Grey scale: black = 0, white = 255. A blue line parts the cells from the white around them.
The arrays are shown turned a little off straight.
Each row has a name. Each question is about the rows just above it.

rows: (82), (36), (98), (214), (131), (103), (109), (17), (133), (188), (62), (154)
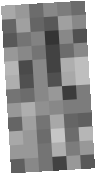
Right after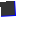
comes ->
[136]
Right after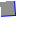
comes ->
[136]
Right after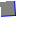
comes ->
[52]
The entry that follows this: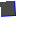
[136]

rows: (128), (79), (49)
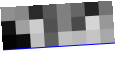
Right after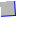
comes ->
[197]
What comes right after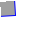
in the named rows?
[205]
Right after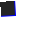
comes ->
[115]
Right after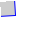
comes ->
[81]
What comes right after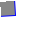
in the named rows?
[42]
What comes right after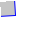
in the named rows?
[168]
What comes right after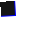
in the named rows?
[160]

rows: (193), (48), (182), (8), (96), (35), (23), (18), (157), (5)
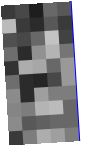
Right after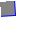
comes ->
[125]
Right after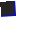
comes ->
[72]
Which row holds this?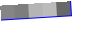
(18)
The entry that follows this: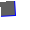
[104]
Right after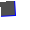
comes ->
[72]

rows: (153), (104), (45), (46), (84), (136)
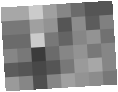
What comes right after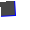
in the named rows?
[85]
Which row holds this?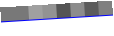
(104)
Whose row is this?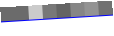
(45)
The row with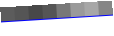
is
(84)
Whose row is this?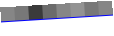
(46)
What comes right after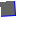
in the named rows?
[134]

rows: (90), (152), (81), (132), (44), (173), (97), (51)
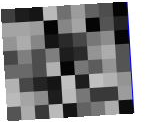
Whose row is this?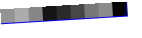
(81)
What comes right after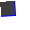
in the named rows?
[29]
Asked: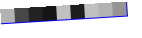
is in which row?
(173)
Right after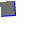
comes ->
[156]

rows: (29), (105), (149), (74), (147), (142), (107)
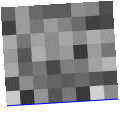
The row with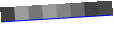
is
(105)
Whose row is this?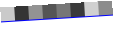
(107)
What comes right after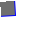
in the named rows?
[100]
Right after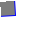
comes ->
[119]
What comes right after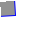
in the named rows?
[85]

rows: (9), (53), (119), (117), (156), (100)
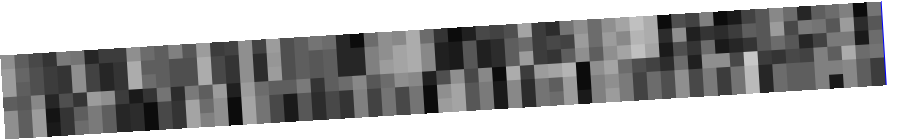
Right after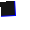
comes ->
[52]
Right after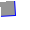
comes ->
[79]
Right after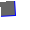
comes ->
[79]

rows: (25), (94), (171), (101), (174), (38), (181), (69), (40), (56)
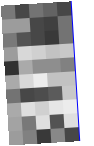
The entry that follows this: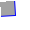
[121]
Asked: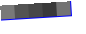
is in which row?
(171)
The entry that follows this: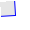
[236]
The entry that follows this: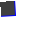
[115]

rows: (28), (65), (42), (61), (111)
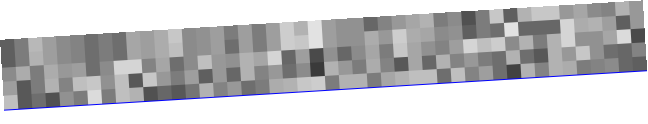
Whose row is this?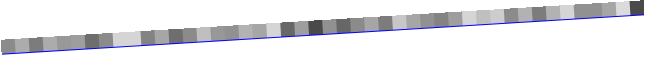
(42)
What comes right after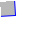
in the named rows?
[158]
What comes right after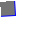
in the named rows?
[178]

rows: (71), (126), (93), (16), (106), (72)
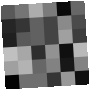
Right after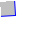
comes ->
[167]
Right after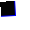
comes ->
[111]
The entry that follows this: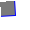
[10]

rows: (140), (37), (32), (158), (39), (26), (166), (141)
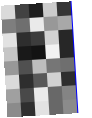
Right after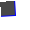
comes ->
[234]
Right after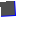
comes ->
[190]
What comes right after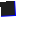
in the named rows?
[204]
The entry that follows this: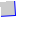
[53]
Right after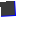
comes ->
[210]
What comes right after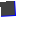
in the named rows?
[31]

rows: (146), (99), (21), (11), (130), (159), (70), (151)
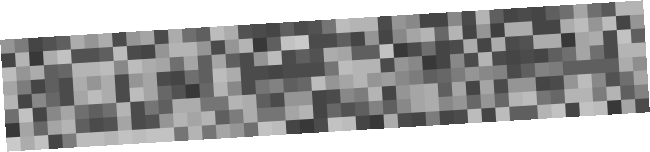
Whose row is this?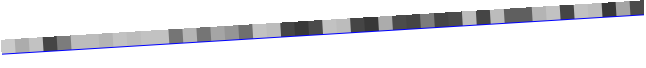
(151)
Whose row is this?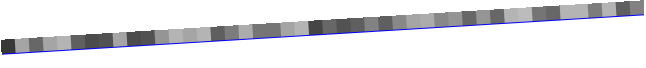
(70)
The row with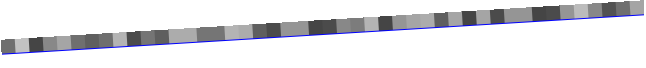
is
(159)
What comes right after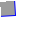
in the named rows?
[136]
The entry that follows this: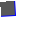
[180]
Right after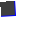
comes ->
[172]

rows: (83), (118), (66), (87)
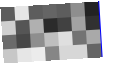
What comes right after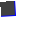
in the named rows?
[163]
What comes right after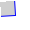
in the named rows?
[85]
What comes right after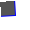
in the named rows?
[176]
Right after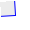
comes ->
[134]
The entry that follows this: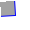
[49]
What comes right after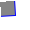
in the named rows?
[215]

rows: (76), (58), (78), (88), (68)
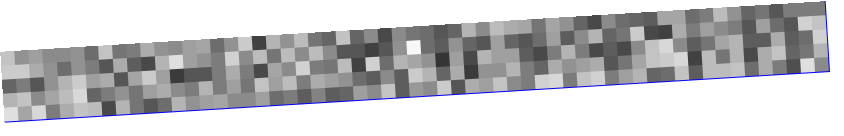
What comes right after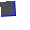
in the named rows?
[223]
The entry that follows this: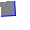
[93]
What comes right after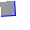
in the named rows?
[139]

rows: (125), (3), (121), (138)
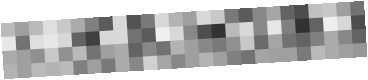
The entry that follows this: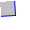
[200]
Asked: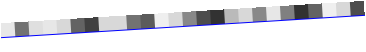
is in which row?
(3)
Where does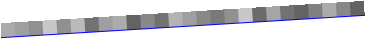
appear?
(121)
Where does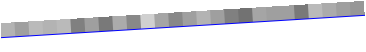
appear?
(138)
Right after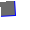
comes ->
[165]
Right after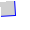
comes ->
[165]

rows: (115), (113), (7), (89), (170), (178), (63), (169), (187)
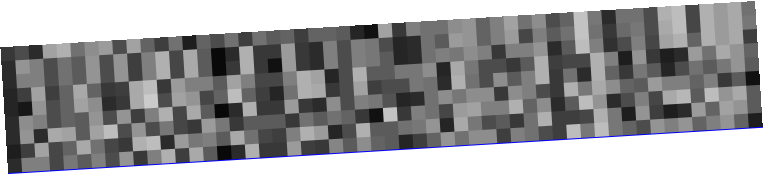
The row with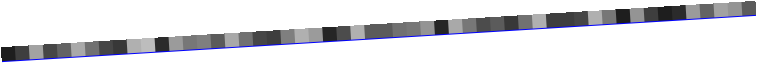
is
(169)
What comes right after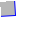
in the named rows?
[91]
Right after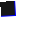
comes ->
[148]
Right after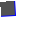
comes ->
[37]
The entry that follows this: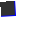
[76]
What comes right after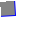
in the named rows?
[91]
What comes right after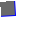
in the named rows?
[119]

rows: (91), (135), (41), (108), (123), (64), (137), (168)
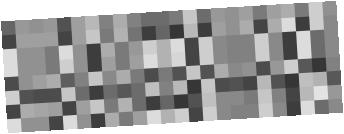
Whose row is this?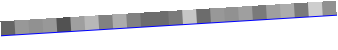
(91)
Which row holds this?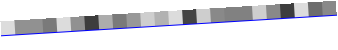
(41)
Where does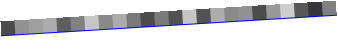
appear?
(123)
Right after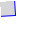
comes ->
[68]
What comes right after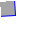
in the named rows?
[159]
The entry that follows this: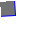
[61]

